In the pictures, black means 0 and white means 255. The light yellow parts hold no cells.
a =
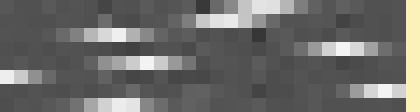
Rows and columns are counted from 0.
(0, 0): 87
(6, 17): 81
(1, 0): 82
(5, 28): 82
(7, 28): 80
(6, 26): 214
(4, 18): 91
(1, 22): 86
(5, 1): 202
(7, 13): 97
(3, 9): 65
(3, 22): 154
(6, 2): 83
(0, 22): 97
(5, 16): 83
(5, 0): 238
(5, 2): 144
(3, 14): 90
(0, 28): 83
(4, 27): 84
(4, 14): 79
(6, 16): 84
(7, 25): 81
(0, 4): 82
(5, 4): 84
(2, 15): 83
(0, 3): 89
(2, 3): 87
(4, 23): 80
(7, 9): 228
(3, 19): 81
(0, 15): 105
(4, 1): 87
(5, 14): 72
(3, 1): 78
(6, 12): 82

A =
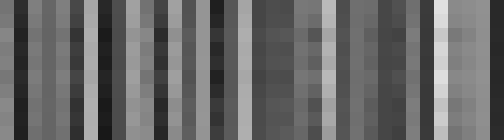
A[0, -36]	116
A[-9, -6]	58
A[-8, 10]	135
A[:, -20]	[87, 88, 90, 89, 89, 88, 88, 91, 90, 91]
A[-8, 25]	112
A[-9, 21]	117
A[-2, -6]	57
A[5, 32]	136
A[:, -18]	[70, 70, 75, 71, 73, 68, 72, 75, 75, 76]
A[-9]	[121, 41, 122, 101, 124, 66, 169, 35, 77, 158, 120, 60, 156, 83, 149, 38, 88, 169, 70, 78, 78, 117, 108, 181, 79, 110, 104, 71, 77, 115, 58, 218, 134, 138, 144, 41]
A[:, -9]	[71, 71, 70, 71, 70, 72, 70, 70, 70, 70]
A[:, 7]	[40, 35, 27, 33, 29, 37, 32, 26, 29, 24]
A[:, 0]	[116, 121, 134, 125, 129, 119, 127, 137, 132, 137]
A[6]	[127, 38, 119, 101, 120, 60, 172, 32, 77, 153, 126, 53, 152, 87, 149, 44, 88, 172, 72, 81, 81, 112, 98, 175, 81, 111, 100, 70, 73, 118, 57, 211, 129, 136, 143, 41]
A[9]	[137, 32, 111, 101, 113, 47, 175, 24, 76, 144, 139, 38, 138, 95, 148, 61, 91, 175, 76, 86, 91, 103, 77, 156, 85, 113, 90, 70, 64, 126, 58, 190, 116, 127, 141, 44]
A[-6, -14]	95
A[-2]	[132, 34, 117, 101, 118, 54, 174, 29, 76, 151, 133, 46, 147, 90, 150, 51, 90, 173, 75, 84, 84, 109, 90, 168, 83, 111, 96, 70, 69, 122, 57, 204, 125, 133, 143, 42]
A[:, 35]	[41, 41, 42, 40, 42, 40, 41, 43, 42, 44]
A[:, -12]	[77, 79, 83, 79, 82, 79, 81, 85, 83, 85]
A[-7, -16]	79
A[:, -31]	[72, 66, 52, 62, 57, 69, 60, 50, 54, 47]
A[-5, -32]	126
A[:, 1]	[46, 41, 34, 40, 36, 42, 38, 32, 34, 32]
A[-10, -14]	118
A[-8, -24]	144
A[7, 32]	119

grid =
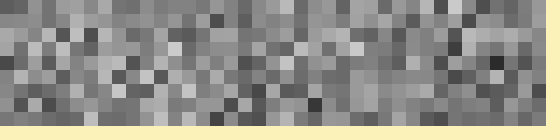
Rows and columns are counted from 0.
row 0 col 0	93
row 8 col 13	184
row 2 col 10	120
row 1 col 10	146
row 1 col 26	144
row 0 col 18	137
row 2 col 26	98
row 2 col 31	156
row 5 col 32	74
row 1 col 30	147
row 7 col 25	151
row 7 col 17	167
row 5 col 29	137
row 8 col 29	135
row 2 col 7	182
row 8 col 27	120
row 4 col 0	73
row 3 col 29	139
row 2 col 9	106
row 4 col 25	124
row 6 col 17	98
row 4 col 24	106
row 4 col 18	100
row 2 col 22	155
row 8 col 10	147
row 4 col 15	127
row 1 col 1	137
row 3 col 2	188
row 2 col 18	120
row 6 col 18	72
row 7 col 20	153
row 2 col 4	85
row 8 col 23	151
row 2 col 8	148
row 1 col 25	162
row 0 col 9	111
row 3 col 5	118
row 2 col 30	128
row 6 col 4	126

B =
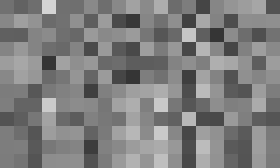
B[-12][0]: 113
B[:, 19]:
[83, 143, 114, 137, 157, 144, 125, 106, 85, 121, 125, 122]
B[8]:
[83, 94, 119, 163, 106, 92, 129, 120, 114, 163, 134, 107, 97, 184, 75, 73, 154, 127, 93, 85]
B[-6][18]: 157
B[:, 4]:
[112, 113, 111, 105, 162, 118, 129, 134, 106, 145, 128, 142]
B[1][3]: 107
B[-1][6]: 82
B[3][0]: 132
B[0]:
[113, 98, 110, 212, 112, 111, 137, 110, 136, 162, 138, 173, 108, 125, 69, 134, 149, 157, 166, 83]
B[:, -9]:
[173, 113, 86, 123, 95, 113, 173, 201, 107, 201, 171, 191]
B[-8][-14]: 152
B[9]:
[125, 110, 85, 157, 145, 148, 99, 122, 162, 183, 139, 201, 135, 71, 159, 145, 107, 90, 156, 121]
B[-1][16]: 101
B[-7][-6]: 163
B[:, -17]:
[212, 107, 139, 110, 53, 106, 121, 203, 163, 157, 120, 141]
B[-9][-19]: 152
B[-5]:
[126, 100, 100, 203, 134, 140, 137, 118, 162, 174, 127, 201, 119, 86, 105, 142, 127, 130, 171, 106]
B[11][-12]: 154
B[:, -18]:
[110, 147, 132, 132, 155, 151, 87, 100, 119, 85, 89, 84]
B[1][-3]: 142
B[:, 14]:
[69, 168, 95, 181, 127, 163, 187, 105, 75, 159, 188, 173]
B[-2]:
[125, 126, 89, 120, 128, 132, 61, 129, 137, 156, 166, 171, 152, 77, 188, 148, 90, 85, 158, 125]
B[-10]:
[96, 95, 132, 139, 111, 104, 154, 137, 142, 155, 118, 86, 105, 198, 95, 53, 140, 109, 79, 114]
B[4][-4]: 167
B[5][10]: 126
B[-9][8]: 89
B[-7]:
[136, 161, 151, 106, 118, 149, 101, 155, 70, 53, 126, 113, 140, 63, 163, 131, 82, 144, 133, 144]

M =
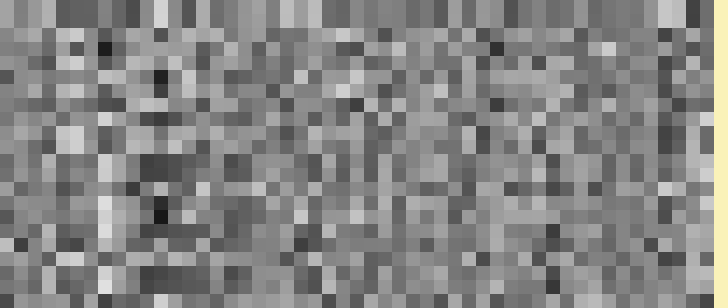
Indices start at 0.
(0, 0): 163
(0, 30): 119
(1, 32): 158
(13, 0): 157
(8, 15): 122
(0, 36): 82
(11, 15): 142
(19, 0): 105
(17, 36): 144
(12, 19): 161
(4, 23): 123
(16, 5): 108
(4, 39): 168
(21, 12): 159
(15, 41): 129
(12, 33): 95
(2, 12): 149
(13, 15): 125
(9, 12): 166
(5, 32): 94
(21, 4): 151
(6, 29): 135
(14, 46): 154
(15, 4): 120
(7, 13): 141
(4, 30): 144
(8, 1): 149
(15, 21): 198
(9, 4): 196
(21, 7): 66
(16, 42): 160
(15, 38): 165
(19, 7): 208
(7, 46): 161
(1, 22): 188
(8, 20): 122
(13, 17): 155
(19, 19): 144
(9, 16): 136
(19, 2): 111

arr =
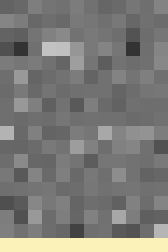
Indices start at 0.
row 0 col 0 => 99
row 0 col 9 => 118
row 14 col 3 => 120
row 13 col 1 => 113
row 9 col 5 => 124
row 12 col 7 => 111
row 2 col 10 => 109
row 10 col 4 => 115
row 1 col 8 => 120
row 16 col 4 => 103
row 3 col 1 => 51
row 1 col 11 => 108
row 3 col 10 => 111
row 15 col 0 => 125
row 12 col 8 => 141
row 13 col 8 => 116
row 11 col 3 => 102
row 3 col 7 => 132
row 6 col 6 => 113
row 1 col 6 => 118
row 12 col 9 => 114
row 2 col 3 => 129
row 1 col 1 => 124
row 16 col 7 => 114
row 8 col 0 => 111
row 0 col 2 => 126
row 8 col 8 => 112
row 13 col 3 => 118
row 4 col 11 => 136
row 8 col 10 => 109
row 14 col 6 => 110
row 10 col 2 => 107
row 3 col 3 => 194
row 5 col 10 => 127
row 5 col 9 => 116
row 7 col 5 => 89
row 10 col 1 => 102
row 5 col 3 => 108
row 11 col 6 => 93
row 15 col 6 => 129

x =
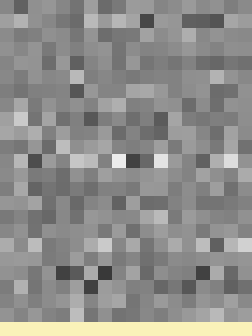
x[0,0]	135
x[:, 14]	[138, 94, 136, 139, 110, 144, 147, 140, 119, 134, 142, 97, 162, 128, 116, 143, 122, 189, 141, 65, 139, 149, 164]
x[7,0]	135
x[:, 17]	[138, 156, 137, 142, 112, 136, 145, 143, 142, 139, 113, 146, 171, 140, 129, 145, 131, 209, 149, 145, 112, 137, 157]
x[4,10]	117
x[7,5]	144
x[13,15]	158
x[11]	[135, 183, 77, 155, 132, 198, 187, 129, 236, 66, 104, 227, 154, 132, 97, 175, 221, 146]
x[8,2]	116
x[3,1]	135
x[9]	[166, 156, 174, 128, 157, 129, 131, 154, 107, 131, 109, 100, 157, 158, 134, 110, 162, 139]
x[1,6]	185
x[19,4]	65
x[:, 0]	[135, 159, 139, 145, 133, 136, 126, 135, 160, 166, 125, 135, 138, 126, 150, 121, 135, 172, 152, 146, 124, 131, 147]
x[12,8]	146
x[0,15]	145
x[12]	[138, 153, 122, 126, 109, 145, 127, 159, 146, 140, 148, 155, 141, 131, 162, 143, 131, 171]
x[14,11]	110
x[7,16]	146
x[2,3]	144
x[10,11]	158
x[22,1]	132
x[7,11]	147
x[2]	[139, 123, 128, 144, 139, 118, 148, 109, 119, 121, 162, 140, 149, 174, 136, 147, 139, 137]
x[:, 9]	[155, 164, 121, 140, 151, 121, 165, 128, 110, 131, 126, 66, 140, 121, 158, 137, 111, 169, 133, 163, 128, 117, 119]
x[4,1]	149
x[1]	[159, 178, 145, 135, 119, 107, 185, 154, 182, 164, 71, 154, 150, 96, 94, 84, 166, 156]
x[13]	[126, 168, 100, 116, 108, 123, 110, 129, 130, 121, 152, 151, 125, 141, 128, 158, 112, 140]
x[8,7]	125
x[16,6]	146
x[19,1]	141
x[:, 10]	[154, 71, 162, 131, 117, 128, 168, 131, 127, 109, 133, 104, 148, 152, 108, 166, 141, 117, 112, 105, 130, 134, 136]
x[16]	[135, 146, 114, 144, 138, 142, 146, 121, 155, 111, 141, 157, 142, 146, 122, 147, 152, 131]
